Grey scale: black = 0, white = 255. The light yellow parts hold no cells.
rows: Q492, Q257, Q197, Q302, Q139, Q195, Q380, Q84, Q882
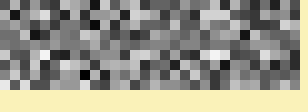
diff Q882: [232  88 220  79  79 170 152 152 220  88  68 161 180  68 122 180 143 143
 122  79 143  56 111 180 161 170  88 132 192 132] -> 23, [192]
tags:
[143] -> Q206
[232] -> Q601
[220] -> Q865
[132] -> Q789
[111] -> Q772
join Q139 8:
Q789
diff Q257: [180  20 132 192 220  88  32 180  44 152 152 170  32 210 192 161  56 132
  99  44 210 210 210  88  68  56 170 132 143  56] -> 3, [180]
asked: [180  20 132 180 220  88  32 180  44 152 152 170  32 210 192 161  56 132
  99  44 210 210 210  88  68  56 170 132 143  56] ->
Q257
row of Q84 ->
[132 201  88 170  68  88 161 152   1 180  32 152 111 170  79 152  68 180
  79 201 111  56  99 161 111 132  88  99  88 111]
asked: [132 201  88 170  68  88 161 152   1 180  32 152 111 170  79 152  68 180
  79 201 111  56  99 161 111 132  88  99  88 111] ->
Q84

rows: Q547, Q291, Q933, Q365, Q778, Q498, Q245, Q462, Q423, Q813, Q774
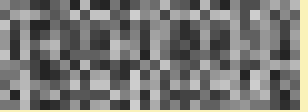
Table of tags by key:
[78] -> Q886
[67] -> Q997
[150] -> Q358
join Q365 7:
Q997
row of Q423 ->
[ 96 162 183 138 117  87 117 194  78 194 194  87 108 205 138 162  67 171
 117 194  87 183 194 150  78 205 150  67 138  96]
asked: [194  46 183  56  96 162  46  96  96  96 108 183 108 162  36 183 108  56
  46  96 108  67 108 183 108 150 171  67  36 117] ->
Q498

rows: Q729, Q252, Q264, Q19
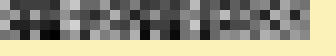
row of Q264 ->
[186  34  34  54  34  22 175 209  85 104 156  73  63 136  22  63  63  22
 113 198  43 104  34  73  73 113 145  43 165 136 125]
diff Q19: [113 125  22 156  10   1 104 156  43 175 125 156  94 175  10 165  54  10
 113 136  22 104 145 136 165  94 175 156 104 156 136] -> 6, [113]
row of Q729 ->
[186  54  63  63  63  43 165 198 104 104 156  63  85 125  54  63  85  54
  94 186  73  94  43  94  63 125 136  54 165 125 113]

